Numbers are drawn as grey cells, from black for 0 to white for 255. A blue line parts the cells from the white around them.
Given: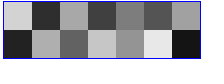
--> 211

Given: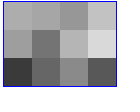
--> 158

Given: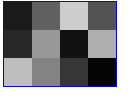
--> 40

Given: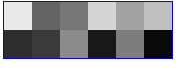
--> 233

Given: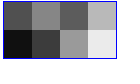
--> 80

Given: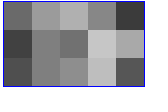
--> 65

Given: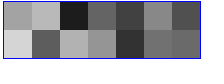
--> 163

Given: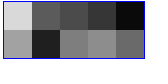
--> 217
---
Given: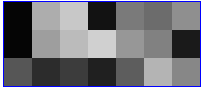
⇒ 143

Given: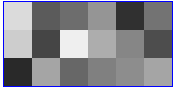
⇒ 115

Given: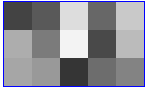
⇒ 201

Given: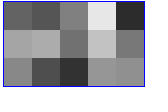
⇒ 44

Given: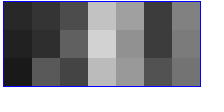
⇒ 129

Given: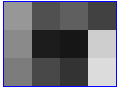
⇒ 65

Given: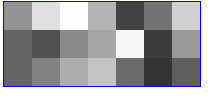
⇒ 208

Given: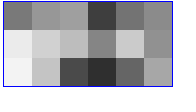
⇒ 139
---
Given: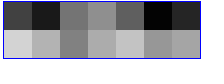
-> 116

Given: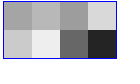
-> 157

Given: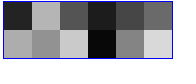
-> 84

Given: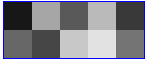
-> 89

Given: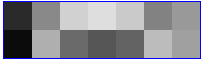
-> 209

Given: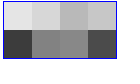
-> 185

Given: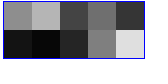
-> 68

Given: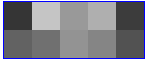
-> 153
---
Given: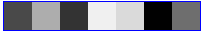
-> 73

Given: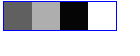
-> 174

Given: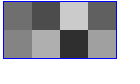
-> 96

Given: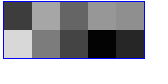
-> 61

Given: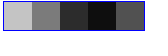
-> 81

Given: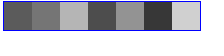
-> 91

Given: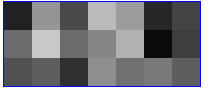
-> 39

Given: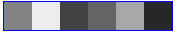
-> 100

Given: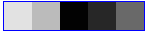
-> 105
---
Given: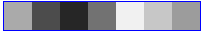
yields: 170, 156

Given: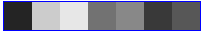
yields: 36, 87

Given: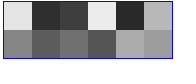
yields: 228, 157

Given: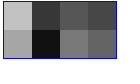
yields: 194, 99

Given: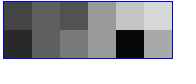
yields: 68, 169

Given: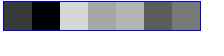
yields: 57, 120

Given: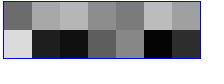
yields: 108, 45
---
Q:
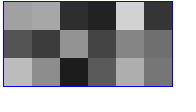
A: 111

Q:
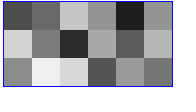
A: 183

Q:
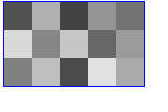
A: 155

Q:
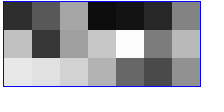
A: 185

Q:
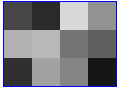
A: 96

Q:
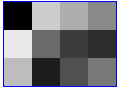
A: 45
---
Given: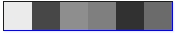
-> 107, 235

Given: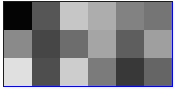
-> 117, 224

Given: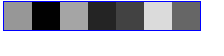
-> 102, 151

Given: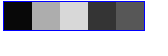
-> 87, 8

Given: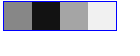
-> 241, 135

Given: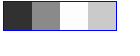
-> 202, 49

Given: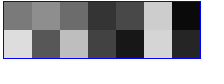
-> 10, 221
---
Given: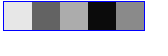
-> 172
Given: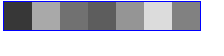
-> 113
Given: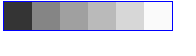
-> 160
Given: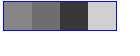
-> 55
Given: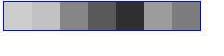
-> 133
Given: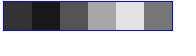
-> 84
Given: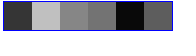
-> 134
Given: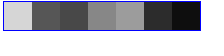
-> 72
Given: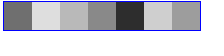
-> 185
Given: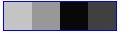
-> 8
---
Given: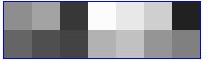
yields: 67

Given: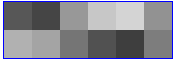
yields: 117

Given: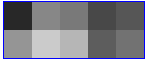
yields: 182

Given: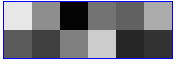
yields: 128

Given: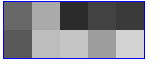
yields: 197

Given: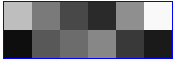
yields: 108

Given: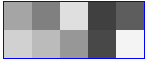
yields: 151
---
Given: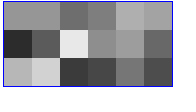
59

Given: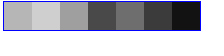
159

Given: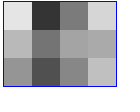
135

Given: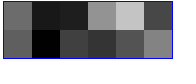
64

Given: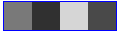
214

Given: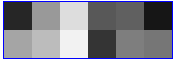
242

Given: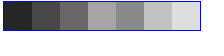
103

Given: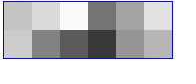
91

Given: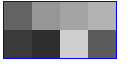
207
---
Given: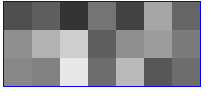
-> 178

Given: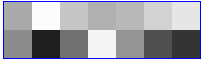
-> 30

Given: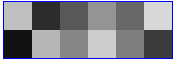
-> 183

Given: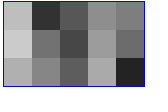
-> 114

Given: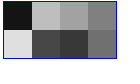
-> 71

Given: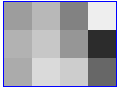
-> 199
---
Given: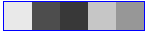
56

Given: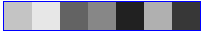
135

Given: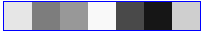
249

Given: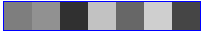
194

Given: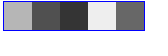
52

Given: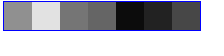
101

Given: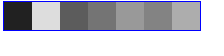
116

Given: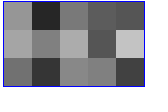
172

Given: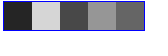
72
